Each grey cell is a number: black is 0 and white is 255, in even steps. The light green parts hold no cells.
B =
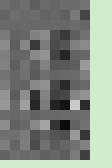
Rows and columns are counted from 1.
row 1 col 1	110
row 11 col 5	123
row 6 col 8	99
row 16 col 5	97
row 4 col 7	56
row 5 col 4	57
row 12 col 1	107
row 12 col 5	104
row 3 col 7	104
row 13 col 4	136
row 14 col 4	82
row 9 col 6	71
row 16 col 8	123
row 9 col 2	102
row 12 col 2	103
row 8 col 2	102
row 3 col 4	103
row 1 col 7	108
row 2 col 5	99
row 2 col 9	69
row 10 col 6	64
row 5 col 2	94
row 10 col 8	133
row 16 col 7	93
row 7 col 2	94
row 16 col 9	64
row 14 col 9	53
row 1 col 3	109
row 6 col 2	101
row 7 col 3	114
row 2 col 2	109
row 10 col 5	131
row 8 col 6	101
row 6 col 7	36
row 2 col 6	103

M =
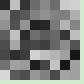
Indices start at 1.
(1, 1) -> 39
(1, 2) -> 191
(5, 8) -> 82
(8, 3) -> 78
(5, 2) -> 167
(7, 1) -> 113
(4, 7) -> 53
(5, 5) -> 63
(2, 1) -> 161
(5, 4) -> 70
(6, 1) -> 72
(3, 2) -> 81
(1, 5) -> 136
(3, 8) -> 133
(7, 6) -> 196
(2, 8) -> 174

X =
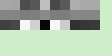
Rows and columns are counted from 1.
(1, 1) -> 167
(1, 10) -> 169
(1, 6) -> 73
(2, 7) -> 125
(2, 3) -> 125
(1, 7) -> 90
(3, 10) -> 58
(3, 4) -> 208

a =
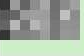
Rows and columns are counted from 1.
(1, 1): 53
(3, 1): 100
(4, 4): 136
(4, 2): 131
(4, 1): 53
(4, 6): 121
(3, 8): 144
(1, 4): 141
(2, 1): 88

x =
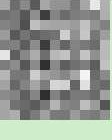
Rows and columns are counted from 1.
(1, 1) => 167
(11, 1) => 165
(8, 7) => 134
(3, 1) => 131
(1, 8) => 120
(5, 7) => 101
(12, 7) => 119
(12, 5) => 160
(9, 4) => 166
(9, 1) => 163
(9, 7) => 208
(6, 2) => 95
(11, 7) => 135
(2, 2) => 120
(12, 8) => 155
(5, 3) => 93
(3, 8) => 155
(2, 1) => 113
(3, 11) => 129
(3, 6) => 164
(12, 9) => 130
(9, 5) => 124
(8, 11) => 138
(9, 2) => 104
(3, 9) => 193
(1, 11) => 176
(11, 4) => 91
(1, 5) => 167
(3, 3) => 80
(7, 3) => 87
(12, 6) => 122
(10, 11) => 162
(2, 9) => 132

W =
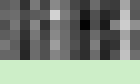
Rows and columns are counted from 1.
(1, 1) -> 92
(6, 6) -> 132
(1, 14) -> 92
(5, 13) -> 186
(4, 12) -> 60
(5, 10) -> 126
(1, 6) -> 137
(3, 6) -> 127
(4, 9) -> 49
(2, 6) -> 210
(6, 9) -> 46
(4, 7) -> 109
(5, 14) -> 91
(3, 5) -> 51
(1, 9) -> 51
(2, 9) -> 26
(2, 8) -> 86
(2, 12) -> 52
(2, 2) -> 109
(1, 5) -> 68
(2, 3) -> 76
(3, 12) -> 132
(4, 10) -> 106
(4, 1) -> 93
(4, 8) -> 73

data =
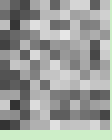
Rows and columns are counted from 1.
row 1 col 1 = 139
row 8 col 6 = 196
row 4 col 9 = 156
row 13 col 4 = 176
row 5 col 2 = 97
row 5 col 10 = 85
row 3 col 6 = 106
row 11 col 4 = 220
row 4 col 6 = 202
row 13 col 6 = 224
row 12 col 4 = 164
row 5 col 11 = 215
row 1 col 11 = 191
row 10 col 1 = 160
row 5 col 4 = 121
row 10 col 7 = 121
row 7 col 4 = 119
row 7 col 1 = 93
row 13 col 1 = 51
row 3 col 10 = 129
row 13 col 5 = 176
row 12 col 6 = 94
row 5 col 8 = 169
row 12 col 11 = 70
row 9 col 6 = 204
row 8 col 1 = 83
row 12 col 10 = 105
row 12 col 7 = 94
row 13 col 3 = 148
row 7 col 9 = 168
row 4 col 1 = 82
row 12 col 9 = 113
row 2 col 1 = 107
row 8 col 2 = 81
